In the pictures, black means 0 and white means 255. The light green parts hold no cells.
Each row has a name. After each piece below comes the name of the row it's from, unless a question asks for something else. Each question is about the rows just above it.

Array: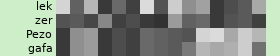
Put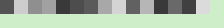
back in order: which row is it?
lek
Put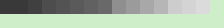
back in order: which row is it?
Pezo
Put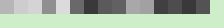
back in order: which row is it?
lek
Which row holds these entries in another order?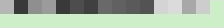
Pezo
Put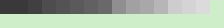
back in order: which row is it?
lek

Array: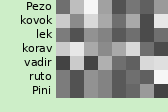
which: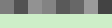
Pini
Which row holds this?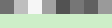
Pezo
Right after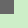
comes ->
[154]
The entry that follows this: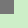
[96]
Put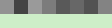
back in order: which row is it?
Pini
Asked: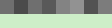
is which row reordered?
lek
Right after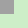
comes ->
[82]

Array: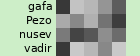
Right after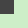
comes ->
[87]
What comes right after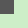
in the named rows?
[142]
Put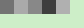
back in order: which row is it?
Pezo
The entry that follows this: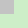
[183]
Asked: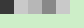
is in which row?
vadir

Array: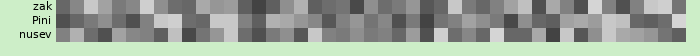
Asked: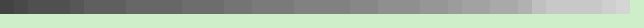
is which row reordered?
Pini
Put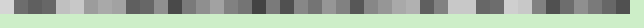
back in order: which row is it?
Pini

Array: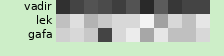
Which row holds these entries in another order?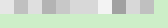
lek
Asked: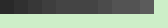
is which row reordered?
vadir
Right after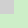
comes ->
[216]
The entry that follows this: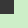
[68]
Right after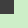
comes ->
[83]
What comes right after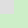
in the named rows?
[179]
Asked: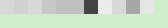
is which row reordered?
gafa

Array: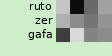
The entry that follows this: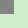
[140]
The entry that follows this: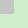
[13]
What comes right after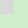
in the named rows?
[132]

